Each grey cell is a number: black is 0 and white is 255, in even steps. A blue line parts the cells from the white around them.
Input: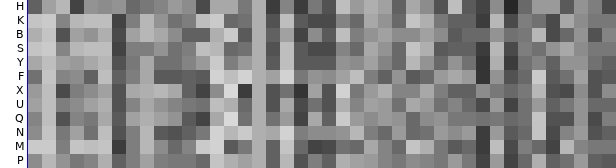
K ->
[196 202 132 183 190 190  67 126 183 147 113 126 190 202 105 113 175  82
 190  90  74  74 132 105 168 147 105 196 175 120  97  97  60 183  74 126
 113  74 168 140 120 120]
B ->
[175 196  82 161 147 175  74 161 183 168 140  97  97 175 202  90 175  97
 161  67 140  90 190 126 147 161 140 140 161 140  90 105 105 147 113 120
 183  74 105 147  82 132]
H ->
[ 97 161 183  67 147 140 147 105 120 132 154 140  74 168 168 120 175  60
 132  60 120  82 190 154 175 161  97 168 140  82 190  90  67 140  39 105
 154 154  90 147 126  74]

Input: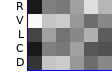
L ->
[ 68 160 115 136 176  93]
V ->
[249 196 203 152 109 136]
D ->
[ 53 196 203 152 109 136]

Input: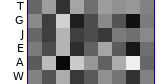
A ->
[ 91 188   9 202 151  97 172 239 103]
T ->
[103 157  50 165 111 157 145 151 130]
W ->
[130  84 172  57  91 145 117  50 130]
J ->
[103  63 180  63  76  57 123 111 137]

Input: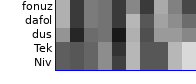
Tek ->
[ 94  87 101 141  51 183  87  87 183 217]
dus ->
[148  38 108 115  25 176  79 154 154 135]
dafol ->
[176  58 123 115  58 183  87 162 141 108]
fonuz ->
[176  58 123 115  58 135  58 170 129  72]

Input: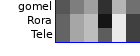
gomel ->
[ 86 126 160  48 181 112]
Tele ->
[100 166 189  93 234  64]
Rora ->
[100 166 189  21 234  64]

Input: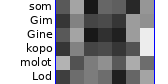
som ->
[ 89 164  24 102  95  40 150]
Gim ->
[ 54 130  69  75  54 156 144]
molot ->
[179  82 124 144  89 172 109]
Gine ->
[ 89 164  24  48  32 156 237]

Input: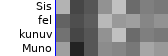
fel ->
[ 99  78  93 185 153 159 134 146]
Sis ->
[179  70  86 146 193 107 127 120]

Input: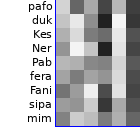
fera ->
[163 124 163 148 218  76]
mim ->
[130 204 189 124 176 102]
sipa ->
[156 148 204  55 169  82]

